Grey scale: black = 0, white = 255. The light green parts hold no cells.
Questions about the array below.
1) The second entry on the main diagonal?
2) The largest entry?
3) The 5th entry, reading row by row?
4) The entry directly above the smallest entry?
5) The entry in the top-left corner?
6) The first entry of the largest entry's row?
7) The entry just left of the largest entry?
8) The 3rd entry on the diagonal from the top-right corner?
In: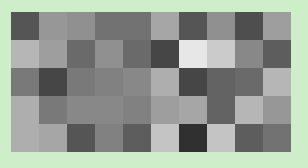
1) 158
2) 231
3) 114
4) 166
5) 85
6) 182
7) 70
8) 99

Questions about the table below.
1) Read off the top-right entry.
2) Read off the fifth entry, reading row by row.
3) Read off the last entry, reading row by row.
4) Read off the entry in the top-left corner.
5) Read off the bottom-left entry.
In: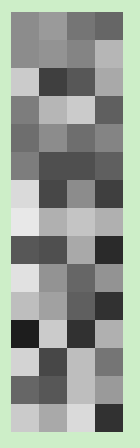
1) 102
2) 140
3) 49
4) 140
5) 203

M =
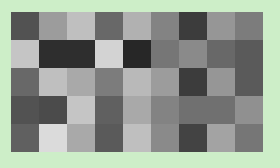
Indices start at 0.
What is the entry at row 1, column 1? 46
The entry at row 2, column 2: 169
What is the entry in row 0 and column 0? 82
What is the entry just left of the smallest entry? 211
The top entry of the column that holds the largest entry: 156
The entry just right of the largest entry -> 169
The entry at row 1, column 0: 197
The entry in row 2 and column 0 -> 104
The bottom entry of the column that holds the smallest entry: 191
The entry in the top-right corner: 124
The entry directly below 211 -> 124
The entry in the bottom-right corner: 118
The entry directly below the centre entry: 169

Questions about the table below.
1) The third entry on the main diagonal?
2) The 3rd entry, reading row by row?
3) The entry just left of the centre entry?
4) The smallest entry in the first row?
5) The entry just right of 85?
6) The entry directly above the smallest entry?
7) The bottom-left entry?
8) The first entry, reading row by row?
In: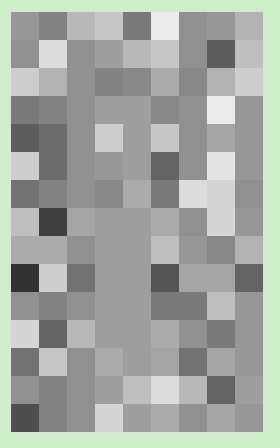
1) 144
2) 184
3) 158
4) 122
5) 165
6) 171
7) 78
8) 151

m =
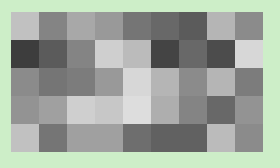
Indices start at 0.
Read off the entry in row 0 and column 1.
132
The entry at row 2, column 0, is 139
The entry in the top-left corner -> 193
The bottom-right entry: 139
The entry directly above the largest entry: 215
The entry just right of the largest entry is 174
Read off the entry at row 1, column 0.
61
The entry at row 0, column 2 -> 168
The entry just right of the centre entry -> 181
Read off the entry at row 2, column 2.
124
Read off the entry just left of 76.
104
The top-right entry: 139
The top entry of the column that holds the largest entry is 117

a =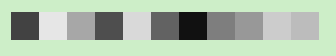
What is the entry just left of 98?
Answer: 217
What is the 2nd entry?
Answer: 230
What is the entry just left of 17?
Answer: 98

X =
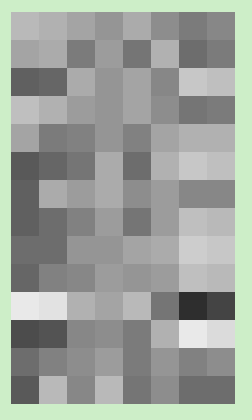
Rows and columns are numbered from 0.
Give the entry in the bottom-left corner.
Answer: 89
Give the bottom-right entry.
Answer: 109
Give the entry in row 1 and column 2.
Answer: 123
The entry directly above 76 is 233
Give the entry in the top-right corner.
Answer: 135
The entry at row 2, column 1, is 102
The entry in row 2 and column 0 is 96
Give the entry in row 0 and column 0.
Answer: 185
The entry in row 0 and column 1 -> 177
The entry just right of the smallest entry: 68
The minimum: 46
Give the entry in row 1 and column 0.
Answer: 164
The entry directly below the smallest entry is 233
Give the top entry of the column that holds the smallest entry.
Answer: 123
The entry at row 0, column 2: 164
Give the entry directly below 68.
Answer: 219

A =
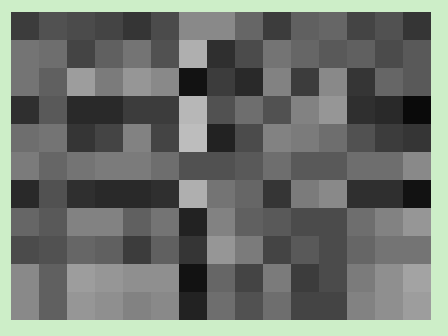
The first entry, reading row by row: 60
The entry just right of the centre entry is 89
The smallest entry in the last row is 34
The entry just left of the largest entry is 68
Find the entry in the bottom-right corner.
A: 157
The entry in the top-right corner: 53
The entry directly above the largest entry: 183
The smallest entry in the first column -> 41
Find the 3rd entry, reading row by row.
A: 75
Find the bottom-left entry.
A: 137
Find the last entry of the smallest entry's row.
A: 10
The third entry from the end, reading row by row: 130
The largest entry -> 189
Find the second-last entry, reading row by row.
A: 143
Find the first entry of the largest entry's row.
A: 110
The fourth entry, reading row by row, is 68
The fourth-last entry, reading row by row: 68
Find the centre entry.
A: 81
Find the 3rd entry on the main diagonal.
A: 157
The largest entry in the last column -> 163
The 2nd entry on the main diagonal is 110
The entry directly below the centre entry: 116
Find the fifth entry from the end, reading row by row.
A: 68
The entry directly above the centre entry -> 34
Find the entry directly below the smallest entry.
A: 53

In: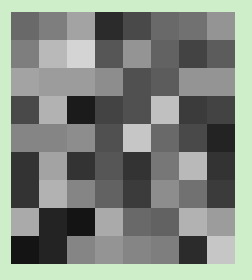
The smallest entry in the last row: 20
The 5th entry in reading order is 73
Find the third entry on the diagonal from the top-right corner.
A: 92
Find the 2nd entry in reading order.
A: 126
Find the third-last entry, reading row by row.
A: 126
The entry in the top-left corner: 105
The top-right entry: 148
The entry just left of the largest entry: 185
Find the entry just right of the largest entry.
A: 86
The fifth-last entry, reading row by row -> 148
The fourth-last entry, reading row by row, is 133
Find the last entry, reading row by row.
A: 198
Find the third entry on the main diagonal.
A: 156
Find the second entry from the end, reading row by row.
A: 43
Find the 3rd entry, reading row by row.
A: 163
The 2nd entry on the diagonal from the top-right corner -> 67
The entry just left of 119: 51
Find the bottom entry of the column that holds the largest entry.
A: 133
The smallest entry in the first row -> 43
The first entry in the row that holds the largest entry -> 126
